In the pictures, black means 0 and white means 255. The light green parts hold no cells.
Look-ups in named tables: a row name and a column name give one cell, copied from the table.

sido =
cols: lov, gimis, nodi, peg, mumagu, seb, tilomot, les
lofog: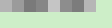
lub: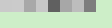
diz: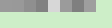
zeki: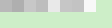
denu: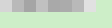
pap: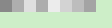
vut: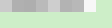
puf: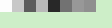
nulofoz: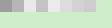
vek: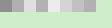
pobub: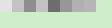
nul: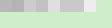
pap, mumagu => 236
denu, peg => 192
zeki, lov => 185
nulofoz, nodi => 233
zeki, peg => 189
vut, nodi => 174
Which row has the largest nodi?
nulofoz

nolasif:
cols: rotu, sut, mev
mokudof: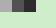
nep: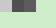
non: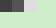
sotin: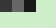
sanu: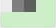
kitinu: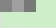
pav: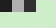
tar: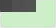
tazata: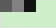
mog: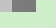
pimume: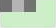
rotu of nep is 201
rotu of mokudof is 174
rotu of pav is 30
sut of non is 84
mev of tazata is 19
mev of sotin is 25
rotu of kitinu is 131
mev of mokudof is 44
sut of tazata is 129
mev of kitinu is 120
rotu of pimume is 112
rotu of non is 63
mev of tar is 82
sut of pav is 175
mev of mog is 122
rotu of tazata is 91
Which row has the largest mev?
non

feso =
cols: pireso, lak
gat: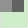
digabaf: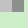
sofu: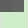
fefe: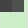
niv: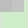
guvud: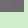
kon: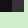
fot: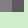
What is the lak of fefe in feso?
80
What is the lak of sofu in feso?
99
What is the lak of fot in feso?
91
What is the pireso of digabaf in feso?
193
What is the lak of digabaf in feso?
142
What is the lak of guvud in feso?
107
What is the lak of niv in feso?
196
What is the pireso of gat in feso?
145
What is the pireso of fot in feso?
129
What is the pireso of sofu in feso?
95
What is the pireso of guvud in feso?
109
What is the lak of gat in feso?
99
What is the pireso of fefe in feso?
67
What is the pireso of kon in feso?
17

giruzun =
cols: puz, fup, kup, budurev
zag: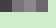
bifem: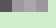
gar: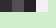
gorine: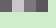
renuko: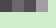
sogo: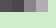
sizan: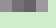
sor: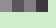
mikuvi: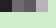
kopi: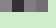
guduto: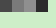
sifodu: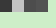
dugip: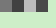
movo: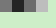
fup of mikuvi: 108
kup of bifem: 168
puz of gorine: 99
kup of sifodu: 77
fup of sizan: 114
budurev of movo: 189
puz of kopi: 133
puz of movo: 119
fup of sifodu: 195
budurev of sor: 59
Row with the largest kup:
dugip

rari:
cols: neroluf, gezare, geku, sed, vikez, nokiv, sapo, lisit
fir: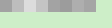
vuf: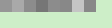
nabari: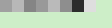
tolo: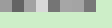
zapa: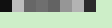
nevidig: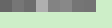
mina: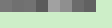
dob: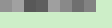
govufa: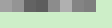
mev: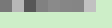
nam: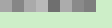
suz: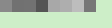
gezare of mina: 112
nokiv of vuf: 136
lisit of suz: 119
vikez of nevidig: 131
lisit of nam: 126
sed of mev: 129
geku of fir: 220
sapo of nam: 138
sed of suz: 84
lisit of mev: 193
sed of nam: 185
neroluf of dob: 146
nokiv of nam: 172
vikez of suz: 168
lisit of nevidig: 115
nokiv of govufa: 176
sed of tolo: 217
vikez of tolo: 117
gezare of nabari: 184
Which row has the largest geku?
fir

